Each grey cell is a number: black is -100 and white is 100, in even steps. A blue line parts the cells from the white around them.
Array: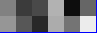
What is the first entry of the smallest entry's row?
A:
1
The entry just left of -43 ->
-54
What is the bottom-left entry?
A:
18
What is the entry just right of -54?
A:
-43

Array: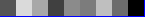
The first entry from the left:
-33
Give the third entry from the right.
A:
50
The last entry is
-100

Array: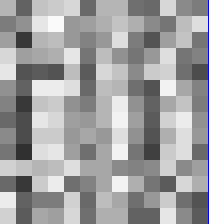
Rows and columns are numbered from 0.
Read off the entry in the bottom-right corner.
-29
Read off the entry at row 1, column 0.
-3
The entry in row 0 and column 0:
42
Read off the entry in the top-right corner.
-3
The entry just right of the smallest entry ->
74
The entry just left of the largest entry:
80
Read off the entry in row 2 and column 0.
25
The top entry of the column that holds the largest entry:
59
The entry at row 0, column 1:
-23
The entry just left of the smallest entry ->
-8
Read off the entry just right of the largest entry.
19
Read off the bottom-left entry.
64
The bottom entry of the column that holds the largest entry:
25
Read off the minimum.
-62
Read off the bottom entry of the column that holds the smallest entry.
-29
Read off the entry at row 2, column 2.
42

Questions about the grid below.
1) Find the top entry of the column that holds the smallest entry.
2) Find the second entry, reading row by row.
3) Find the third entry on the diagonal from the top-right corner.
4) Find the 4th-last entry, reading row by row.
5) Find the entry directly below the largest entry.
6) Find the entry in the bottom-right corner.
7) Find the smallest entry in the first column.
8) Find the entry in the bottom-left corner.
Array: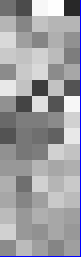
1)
-69
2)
-41
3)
4
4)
47
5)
42
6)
25
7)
-35
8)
9

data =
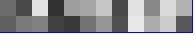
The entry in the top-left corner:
-15
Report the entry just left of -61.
77
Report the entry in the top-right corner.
40
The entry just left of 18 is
-10
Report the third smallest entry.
-49
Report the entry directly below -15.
-25
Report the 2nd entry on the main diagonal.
-4
